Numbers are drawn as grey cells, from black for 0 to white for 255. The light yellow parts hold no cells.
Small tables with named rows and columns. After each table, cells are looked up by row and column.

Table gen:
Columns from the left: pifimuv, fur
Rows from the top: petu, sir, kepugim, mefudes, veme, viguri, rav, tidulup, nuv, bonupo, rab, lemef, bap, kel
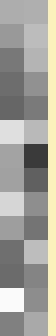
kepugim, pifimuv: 120
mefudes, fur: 145
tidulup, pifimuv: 161
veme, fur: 122
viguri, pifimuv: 223
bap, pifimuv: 250
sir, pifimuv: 153
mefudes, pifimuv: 109
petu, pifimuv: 173
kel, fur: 169
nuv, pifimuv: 214
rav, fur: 58
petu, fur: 175
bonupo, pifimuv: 158
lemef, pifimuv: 107
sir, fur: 188
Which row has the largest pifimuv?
bap

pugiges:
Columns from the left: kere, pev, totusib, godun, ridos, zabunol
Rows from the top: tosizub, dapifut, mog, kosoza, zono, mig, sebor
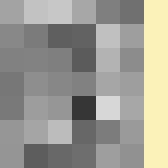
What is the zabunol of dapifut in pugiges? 158
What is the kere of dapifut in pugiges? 136
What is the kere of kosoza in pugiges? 119
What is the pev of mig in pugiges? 165
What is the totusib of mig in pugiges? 188
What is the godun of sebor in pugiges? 110
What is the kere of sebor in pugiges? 149
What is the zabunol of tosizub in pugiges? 112
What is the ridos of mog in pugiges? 179
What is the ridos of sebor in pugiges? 158
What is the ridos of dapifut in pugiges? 192
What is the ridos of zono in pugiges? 215
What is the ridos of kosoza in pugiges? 166
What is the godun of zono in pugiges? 54
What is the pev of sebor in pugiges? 93
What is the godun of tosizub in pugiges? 167
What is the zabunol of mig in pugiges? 154
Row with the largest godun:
tosizub

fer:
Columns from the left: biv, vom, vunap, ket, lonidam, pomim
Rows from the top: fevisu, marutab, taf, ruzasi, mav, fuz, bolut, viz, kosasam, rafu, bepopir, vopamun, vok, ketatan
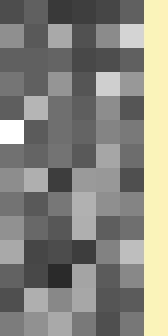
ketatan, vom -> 144
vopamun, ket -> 164
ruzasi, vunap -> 148
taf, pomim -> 97
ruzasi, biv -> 117
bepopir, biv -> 169
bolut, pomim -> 110
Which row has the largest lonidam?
ruzasi

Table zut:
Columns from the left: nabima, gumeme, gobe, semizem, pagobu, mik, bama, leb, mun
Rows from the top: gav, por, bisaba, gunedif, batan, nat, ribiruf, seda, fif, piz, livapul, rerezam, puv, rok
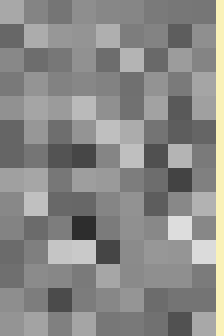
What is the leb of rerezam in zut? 143
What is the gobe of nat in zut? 110
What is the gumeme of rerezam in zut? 139
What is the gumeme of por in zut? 172
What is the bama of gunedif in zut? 147
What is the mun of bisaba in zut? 132
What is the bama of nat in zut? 116
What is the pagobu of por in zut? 175
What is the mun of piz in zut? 135
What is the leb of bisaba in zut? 156

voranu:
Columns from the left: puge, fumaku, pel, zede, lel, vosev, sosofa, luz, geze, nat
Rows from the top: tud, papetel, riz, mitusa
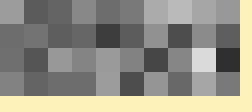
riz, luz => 134
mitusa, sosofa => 149
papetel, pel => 95
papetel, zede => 101
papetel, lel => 60
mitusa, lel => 156
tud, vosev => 120
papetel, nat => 95
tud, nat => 153
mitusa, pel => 110
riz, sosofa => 70
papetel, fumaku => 115
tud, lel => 110
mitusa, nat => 121
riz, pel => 153
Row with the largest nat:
tud

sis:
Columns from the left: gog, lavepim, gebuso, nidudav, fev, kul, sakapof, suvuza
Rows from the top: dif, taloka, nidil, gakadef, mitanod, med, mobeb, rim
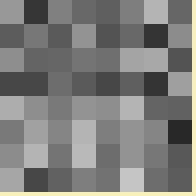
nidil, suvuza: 82
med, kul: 147
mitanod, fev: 143
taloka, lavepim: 118
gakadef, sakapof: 52
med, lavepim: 162
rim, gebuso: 98
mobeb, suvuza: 88
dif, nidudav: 105
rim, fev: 113
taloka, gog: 92
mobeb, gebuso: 116
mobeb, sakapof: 118
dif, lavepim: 55
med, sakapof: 133
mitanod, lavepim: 143
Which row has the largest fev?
mitanod

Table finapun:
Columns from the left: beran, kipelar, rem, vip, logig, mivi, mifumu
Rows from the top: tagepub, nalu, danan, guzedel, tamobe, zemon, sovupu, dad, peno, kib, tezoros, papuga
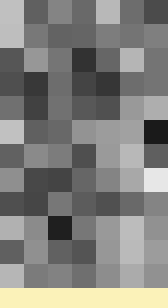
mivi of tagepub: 109
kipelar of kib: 139
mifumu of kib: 145
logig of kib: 153
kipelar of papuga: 123
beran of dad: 143
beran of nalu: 190
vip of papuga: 111
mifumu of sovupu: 95
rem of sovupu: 124
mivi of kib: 188
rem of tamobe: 113
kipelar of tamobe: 65
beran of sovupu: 97
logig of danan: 102
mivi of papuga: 171
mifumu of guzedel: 116

